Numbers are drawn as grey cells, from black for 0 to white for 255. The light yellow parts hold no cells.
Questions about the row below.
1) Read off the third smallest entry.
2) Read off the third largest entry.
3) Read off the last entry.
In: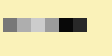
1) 120
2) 156
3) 40

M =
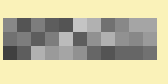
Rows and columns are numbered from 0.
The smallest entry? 64
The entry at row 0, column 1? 84
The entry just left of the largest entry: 84
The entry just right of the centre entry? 145
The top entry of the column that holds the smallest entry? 136
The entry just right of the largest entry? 177
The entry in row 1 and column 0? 113
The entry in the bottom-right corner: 113

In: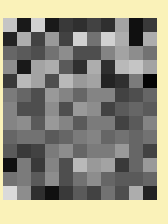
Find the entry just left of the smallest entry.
123
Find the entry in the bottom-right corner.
35
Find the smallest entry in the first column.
16
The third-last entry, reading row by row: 78
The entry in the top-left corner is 197
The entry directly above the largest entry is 114
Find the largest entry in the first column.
218
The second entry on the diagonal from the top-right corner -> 16
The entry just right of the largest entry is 141
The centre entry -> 153
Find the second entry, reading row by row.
25
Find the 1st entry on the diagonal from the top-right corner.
57
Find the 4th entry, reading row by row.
25
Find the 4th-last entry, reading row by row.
114
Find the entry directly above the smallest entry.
163
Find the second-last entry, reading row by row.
173
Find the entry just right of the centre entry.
141
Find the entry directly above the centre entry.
102
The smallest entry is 5
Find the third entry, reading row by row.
209
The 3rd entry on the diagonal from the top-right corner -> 163

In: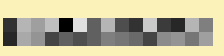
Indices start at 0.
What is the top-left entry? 50
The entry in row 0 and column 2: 159
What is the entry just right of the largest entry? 96
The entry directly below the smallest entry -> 96
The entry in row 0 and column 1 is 181
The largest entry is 224
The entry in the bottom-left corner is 39
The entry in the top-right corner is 127
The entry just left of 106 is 118

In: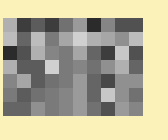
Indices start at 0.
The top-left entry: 176
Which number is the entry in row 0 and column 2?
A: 92
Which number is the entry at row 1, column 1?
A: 101
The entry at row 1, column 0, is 188
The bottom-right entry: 133
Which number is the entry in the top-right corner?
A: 81
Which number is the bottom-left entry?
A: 101
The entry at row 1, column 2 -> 188
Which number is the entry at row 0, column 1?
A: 61

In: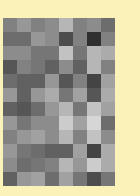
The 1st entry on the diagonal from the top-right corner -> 109
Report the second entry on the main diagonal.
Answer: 109
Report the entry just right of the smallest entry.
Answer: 129
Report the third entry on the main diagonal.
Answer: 118
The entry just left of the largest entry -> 161
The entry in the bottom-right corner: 118
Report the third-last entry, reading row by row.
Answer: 118
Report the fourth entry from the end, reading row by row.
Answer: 161
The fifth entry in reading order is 182
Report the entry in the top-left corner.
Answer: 129
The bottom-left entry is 97
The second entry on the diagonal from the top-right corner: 47
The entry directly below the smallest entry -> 182
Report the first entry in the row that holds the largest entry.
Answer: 151
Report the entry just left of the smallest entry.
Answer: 129
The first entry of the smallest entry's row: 109
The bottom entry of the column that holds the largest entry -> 77
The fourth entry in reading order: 140
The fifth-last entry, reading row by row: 109
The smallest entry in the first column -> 86

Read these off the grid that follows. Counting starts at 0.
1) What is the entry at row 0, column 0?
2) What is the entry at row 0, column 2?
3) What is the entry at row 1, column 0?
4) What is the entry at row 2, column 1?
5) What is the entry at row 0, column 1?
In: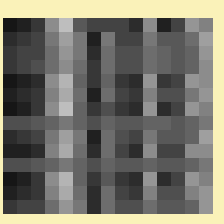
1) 22
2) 55
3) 44
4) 67
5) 32

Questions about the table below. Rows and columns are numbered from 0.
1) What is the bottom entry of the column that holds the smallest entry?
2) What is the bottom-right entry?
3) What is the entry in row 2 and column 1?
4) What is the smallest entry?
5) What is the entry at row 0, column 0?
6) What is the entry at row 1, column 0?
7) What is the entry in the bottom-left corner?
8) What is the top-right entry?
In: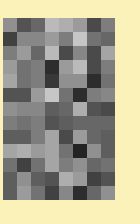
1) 45
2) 144
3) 155
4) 35
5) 144
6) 65
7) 94
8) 125

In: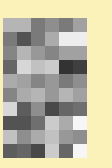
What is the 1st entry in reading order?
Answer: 181
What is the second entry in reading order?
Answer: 181
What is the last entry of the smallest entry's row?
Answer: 63
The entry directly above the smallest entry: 161
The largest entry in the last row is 246
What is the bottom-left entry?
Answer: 93
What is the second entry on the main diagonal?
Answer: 83
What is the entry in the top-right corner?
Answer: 161
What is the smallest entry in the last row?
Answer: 73
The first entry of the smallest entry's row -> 102
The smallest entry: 51
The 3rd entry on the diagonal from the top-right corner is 133
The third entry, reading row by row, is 122
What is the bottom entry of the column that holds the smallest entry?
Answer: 102
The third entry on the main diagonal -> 152
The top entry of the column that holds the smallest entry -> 122

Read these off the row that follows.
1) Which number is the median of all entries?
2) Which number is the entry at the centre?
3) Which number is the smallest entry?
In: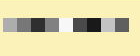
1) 119
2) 247
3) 25

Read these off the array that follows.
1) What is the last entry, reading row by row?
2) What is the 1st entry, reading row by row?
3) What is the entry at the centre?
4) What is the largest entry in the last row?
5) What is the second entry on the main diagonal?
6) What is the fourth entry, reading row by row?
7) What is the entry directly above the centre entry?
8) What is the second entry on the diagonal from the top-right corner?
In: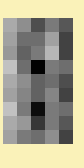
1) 66
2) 170
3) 98
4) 161
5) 110
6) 122
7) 2
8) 161
